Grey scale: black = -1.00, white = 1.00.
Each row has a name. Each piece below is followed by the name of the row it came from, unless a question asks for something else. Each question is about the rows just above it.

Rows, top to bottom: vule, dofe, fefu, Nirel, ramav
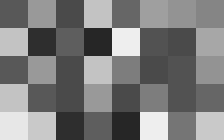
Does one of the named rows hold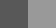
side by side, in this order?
yes
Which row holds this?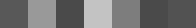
fefu
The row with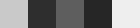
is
ramav

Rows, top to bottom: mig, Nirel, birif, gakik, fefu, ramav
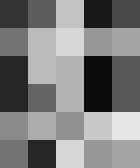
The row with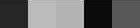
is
birif
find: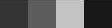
mig
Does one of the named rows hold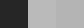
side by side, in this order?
yes
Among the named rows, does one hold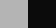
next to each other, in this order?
yes

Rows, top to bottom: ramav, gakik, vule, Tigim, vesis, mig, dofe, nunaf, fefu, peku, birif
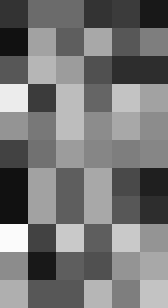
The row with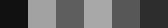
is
nunaf
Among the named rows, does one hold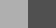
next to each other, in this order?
no

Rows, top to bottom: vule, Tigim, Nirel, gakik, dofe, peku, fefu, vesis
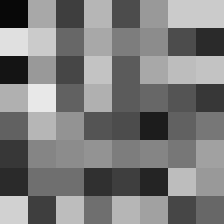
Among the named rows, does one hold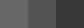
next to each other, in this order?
yes
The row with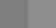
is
Tigim
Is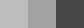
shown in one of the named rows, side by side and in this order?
no

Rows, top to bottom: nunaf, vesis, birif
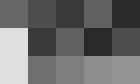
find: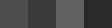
nunaf
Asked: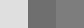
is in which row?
birif
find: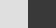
vesis
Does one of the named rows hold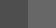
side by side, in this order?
no

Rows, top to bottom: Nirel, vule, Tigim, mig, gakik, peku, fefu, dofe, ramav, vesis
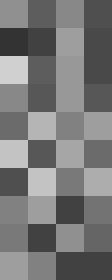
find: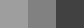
vesis
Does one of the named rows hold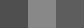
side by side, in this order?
no
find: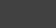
vesis
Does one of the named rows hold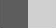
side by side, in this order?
no
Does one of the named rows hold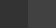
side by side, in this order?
yes
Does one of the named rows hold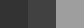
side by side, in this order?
yes
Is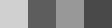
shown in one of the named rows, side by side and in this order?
yes

